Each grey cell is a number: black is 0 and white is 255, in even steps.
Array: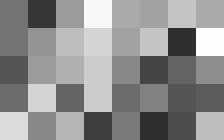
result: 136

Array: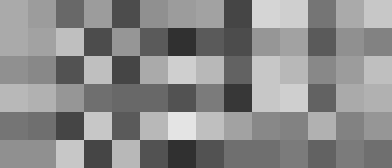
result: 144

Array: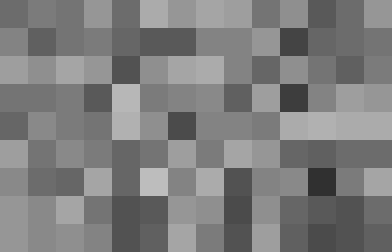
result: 137

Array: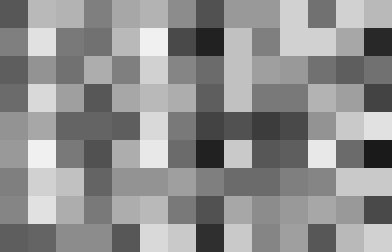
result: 100

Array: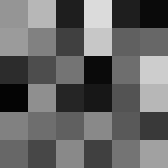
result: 71
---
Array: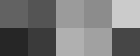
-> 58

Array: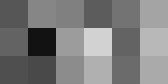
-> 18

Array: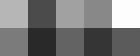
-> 41

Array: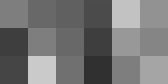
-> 126

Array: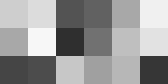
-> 247

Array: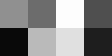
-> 186

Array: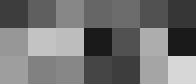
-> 195

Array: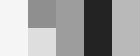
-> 222

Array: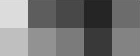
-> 146
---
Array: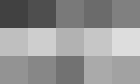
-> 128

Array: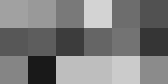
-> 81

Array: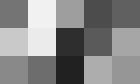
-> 96

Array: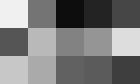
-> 70

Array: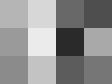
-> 78

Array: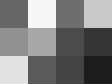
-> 201

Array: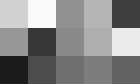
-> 62
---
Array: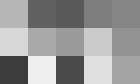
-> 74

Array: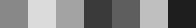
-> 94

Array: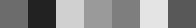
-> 126

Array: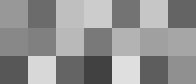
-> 223

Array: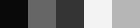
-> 52

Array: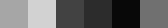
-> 44

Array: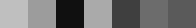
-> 63

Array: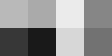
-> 25

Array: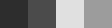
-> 75

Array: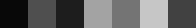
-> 116
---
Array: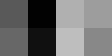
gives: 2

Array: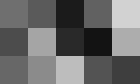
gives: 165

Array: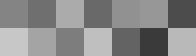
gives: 111

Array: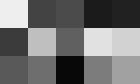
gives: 191

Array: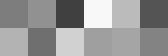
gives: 145

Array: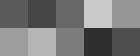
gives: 69

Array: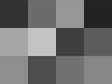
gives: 195
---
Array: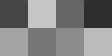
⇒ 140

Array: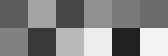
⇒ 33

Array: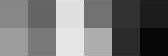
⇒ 43

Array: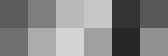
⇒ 39

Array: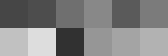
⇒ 164

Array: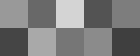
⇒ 139
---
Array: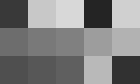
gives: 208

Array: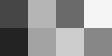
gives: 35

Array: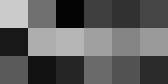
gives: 49

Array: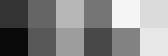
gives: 245

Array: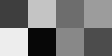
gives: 237

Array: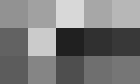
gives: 183

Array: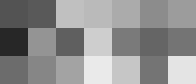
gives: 171
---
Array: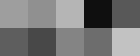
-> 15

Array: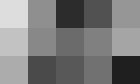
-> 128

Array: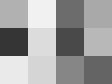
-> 73

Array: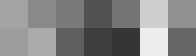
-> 207

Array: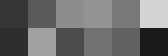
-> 120

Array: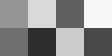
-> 96

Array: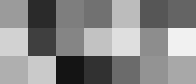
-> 141

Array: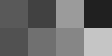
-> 155
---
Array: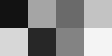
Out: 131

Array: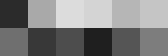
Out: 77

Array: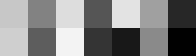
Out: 243

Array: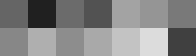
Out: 141

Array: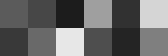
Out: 231

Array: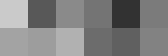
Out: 177

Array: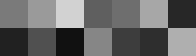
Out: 17

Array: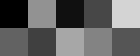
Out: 167

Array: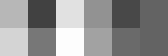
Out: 253
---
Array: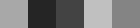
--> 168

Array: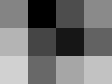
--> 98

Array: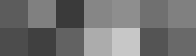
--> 98

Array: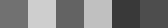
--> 206

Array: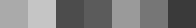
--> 76

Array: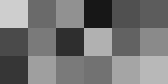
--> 159

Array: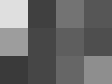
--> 78

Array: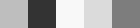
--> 190

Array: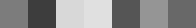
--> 216

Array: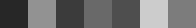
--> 59
